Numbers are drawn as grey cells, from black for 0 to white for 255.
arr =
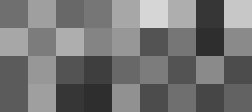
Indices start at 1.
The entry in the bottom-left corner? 91
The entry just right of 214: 174
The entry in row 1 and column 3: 104
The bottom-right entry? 98
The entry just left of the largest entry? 167
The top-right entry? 199
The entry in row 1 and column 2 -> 159
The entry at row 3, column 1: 91
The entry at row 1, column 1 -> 111
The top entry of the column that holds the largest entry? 214
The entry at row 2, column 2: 124

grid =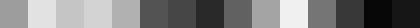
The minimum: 7
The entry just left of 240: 164

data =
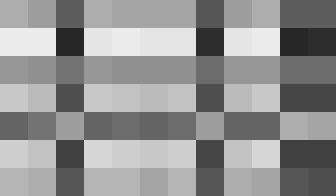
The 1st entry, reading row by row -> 173
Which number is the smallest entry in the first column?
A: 100
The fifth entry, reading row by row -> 165
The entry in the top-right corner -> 93
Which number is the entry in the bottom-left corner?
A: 181
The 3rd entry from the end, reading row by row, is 165
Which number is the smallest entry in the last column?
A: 45
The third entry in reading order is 93
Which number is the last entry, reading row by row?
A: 78
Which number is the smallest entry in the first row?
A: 86
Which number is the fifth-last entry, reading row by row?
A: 86
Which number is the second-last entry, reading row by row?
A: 86
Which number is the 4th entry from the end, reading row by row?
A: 173
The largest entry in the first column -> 236
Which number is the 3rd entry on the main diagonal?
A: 115
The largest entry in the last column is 165
